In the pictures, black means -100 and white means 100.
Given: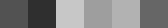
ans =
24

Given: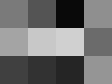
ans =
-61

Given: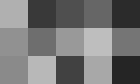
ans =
-49

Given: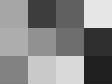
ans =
58

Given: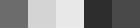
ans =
82

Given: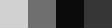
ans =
-13

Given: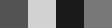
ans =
65

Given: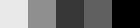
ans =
-57
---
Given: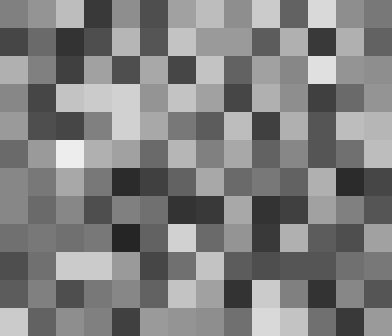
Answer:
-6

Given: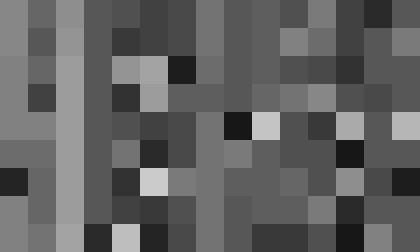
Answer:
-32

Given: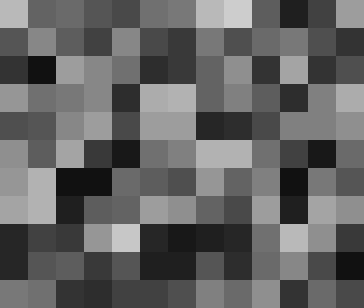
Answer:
23

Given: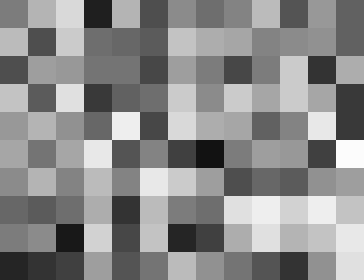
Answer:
-24

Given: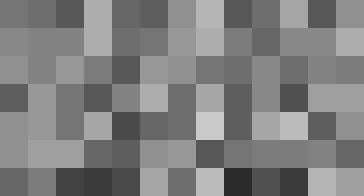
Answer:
13

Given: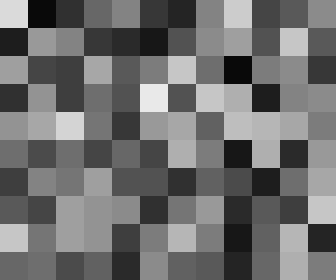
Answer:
9

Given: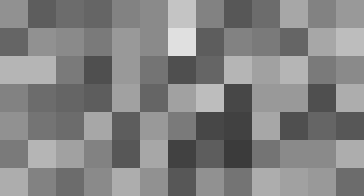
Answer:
20
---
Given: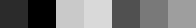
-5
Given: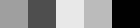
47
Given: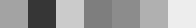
38
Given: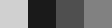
-38
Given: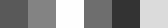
-60
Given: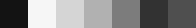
-61
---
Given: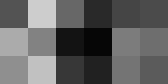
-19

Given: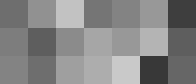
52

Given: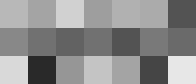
64

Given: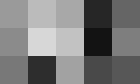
32

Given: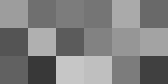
-3

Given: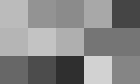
9

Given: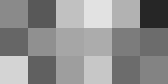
51

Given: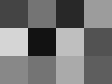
-69
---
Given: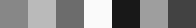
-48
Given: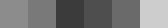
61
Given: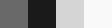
95
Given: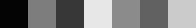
59
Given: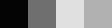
39
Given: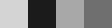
-13
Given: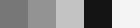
91
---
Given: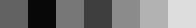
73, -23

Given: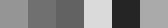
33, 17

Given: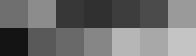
21, -84

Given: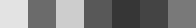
-5, 78

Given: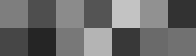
-61, -45

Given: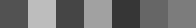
-3, -36

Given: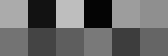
12, -10

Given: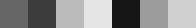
62, -20

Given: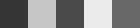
-19, -58
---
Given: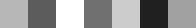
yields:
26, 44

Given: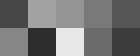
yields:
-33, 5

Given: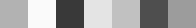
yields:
22, 40

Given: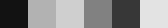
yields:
78, -86

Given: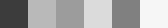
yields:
93, -53

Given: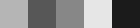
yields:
-79, 42

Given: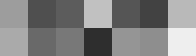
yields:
45, 33

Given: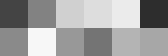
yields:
-65, 8
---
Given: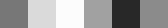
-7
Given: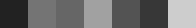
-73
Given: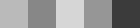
46
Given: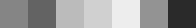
4
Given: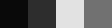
-93
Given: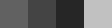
-24
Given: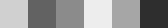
63
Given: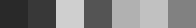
-68
